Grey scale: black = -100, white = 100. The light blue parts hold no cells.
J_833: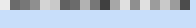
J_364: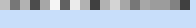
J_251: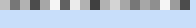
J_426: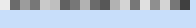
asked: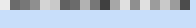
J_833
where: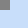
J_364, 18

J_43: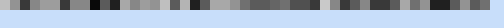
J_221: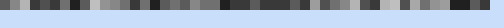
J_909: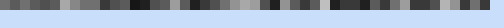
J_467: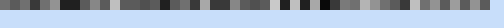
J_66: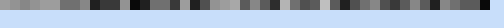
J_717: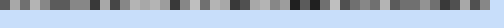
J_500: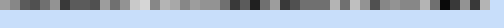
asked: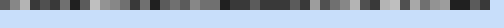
J_221
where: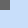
J_43, 28
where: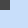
J_717, 12
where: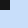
J_909, 14
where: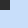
J_66, 28
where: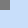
J_467, 35

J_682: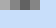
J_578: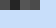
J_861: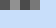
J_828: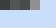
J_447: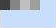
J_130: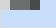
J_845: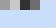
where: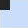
J_578, 2
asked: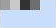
J_845
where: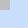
J_447, 3
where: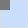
J_861, 4
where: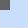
J_682, 3
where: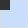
J_845, 3
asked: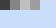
J_447

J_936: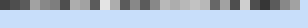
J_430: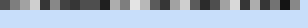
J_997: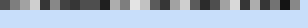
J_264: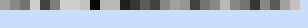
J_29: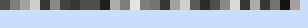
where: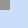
J_264, 19
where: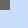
J_936, 22

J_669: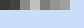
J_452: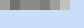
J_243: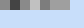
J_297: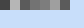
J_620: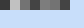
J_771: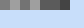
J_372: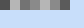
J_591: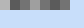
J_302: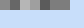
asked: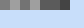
J_771
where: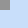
J_669, 6
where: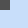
J_372, 1
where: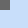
J_302, 2
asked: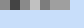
J_243

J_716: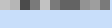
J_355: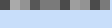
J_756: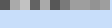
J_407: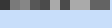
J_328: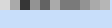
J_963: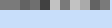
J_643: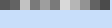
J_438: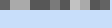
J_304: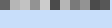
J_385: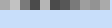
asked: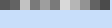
J_643
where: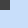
J_963, 5
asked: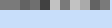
J_963
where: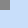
J_407, 3
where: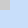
J_304, 5
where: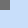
J_963, 4

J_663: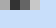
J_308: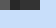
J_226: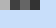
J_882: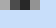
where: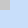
J_663, 4
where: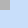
J_226, 1
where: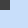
J_226, 2
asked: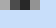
J_882
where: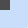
J_882, 2
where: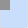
J_882, 4

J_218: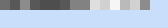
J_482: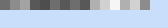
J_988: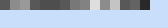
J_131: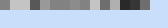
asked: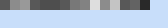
J_988
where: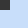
J_131, 14
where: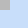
J_218, 13
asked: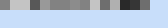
J_131
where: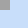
J_482, 3
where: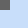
J_988, 14
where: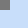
J_988, 8

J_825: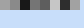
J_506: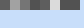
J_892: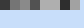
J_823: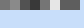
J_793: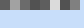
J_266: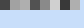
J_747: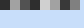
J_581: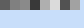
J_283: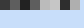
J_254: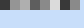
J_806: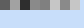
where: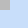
J_283, 5
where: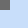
J_793, 3
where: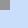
J_254, 2
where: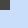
J_266, 1

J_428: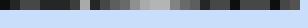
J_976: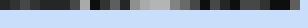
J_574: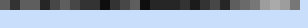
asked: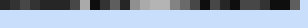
J_976
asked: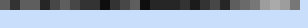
J_574
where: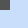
J_428, 30
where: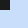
J_574, 20
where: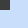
J_428, 8

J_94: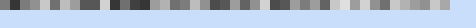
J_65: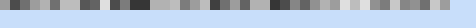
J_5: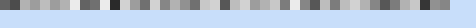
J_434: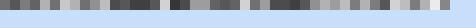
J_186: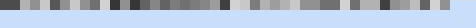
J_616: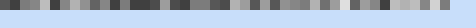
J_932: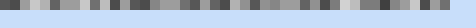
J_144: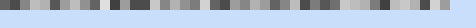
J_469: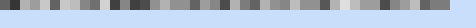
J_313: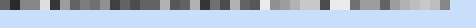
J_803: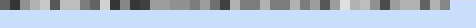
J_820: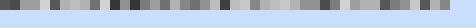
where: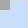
J_94, 45
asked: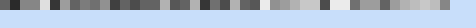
J_313

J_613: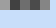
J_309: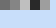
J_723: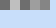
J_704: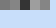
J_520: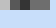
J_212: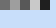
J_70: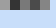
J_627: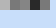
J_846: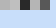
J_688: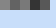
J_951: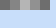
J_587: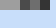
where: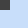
J_613, 2
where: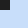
J_212, 5
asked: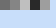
J_309
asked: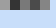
J_70
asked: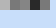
J_627
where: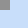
J_951, 4
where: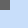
J_688, 2

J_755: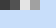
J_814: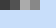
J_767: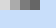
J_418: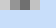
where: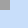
J_755, 4
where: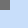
J_418, 3

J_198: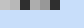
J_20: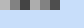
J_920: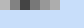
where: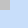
J_198, 1
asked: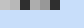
J_198

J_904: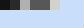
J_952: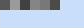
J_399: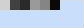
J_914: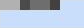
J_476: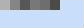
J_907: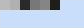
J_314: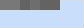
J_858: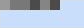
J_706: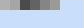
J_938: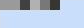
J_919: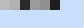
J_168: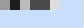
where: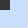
J_938, 6
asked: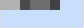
J_914
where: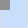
J_919, 5
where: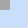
J_706, 2

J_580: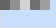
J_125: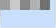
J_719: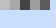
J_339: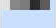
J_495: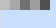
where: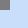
J_339, 3
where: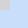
J_580, 3
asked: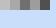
J_495
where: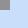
J_580, 2
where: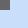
J_580, 1

